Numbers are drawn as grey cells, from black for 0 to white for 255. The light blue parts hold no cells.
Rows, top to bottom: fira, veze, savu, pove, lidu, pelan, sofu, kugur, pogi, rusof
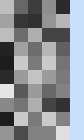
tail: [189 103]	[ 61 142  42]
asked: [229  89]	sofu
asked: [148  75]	rusof
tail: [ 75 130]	[130 223]

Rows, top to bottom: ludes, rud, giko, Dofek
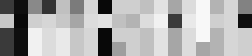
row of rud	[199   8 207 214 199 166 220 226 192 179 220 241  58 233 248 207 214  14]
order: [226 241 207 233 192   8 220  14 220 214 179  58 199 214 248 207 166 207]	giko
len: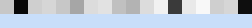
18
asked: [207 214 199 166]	rud

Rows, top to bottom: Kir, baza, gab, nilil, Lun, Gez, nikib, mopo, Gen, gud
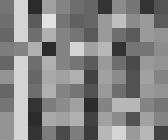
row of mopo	[117 212  51 125 140 161  43 132 183 183 132 117]
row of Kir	[117 212  43 161 132 110 102  51 140 117  51  82]
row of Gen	[147 212  43 169 161 176  66 161 140  82 161 132]
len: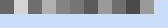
11
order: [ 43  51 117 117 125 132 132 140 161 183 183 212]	mopo
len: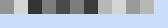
11

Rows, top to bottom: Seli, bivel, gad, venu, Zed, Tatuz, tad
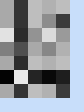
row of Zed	[169  44 190 177 190]
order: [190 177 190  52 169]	Seli
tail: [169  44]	[190 177 190]

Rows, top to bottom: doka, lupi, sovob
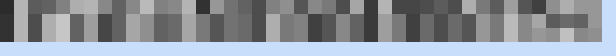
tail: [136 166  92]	[106  98 151]
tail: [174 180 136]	[ 98 136 186 129 136 180  50 151 114  98  77 129 143  85 136 121  77 166
  58 180  70  70  77  92  77 174 121  92 158  85  64 143 174 151 151]
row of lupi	[ 50 180  77 174 198  98 158  70  98 166 143  98 106 166 121  85 114 106
  77 174 121 129  64  85 136  98  58 158 121  64 106  77 106  85 151 121
 186 136 166  92 106  98 151]

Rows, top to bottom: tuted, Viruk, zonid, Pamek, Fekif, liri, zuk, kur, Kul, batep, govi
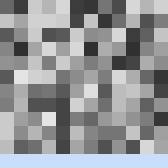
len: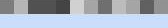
12
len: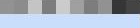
10
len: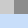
2
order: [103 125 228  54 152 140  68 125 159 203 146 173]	Kul
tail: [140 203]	[ 81  89 203 140 146 215  60  96 196]
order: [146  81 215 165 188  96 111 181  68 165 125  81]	govi
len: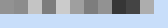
11

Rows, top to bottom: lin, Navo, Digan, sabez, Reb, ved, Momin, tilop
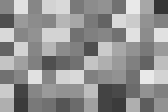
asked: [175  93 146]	tilop
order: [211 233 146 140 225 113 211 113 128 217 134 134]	ved
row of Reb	[196 160 128  79  99 113 196 175 154 128  99 190]
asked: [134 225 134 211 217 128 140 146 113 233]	ved
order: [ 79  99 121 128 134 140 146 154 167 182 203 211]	sabez

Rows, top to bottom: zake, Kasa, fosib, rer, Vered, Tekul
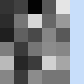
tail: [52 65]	[  3  88 229]
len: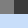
2
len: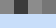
4
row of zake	[ 52  65   3  88 229]
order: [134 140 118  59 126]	rer
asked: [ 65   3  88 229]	zake
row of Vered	[186  38  59 209 166]

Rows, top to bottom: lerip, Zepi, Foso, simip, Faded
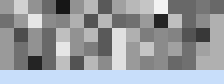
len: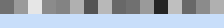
16
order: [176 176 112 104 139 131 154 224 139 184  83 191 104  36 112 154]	Faded

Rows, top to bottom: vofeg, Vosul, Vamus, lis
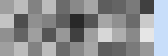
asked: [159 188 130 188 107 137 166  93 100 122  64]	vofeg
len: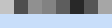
8

